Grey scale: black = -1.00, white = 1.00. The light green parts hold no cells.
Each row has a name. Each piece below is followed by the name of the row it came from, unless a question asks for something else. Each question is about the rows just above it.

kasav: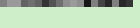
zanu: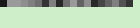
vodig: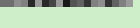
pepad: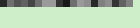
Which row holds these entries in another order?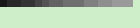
pepad
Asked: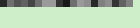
pepad
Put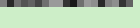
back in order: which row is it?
pepad
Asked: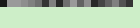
zanu

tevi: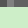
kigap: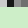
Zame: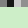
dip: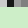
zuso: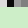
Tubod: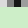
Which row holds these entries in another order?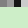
dip
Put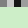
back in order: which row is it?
dip
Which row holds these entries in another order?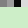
zuso
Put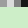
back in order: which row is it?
Tubod

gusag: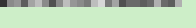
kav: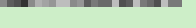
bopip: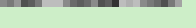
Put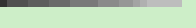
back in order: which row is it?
kav
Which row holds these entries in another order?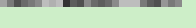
bopip
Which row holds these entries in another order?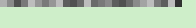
kav

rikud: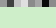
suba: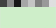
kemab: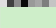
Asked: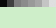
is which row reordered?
kemab
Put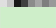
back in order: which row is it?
suba
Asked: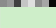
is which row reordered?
rikud
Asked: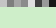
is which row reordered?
suba
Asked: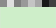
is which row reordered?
suba
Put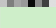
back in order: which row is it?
kemab
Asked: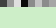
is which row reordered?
rikud

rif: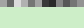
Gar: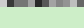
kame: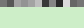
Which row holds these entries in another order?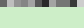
Gar
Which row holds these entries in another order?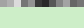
rif
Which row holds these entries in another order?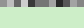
Gar
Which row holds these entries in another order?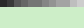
Gar
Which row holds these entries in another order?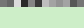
kame
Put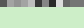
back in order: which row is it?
kame

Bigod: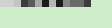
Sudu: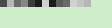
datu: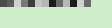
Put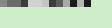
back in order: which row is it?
Bigod
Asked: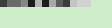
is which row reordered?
Bigod
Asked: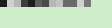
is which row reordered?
datu
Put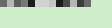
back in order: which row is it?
datu
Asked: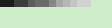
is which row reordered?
Bigod
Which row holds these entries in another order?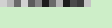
Sudu

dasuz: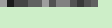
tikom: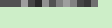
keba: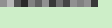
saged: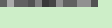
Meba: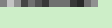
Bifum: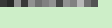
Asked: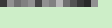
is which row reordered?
Bifum
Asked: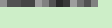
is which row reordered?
tikom

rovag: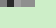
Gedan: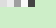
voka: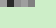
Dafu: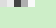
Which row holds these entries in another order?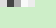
Dafu
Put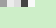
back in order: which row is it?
Gedan
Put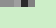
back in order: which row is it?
rovag
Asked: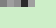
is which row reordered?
voka
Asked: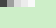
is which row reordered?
Gedan
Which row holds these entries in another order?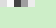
Gedan

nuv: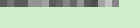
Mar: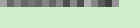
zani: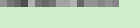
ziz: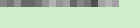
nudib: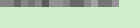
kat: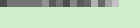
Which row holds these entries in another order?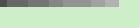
zani
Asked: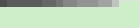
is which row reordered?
nuv
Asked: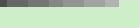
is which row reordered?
ziz

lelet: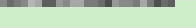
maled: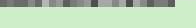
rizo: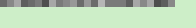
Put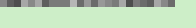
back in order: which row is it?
rizo
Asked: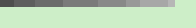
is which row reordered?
rizo
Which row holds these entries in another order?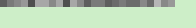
maled
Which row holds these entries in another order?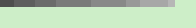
lelet
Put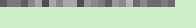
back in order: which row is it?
maled

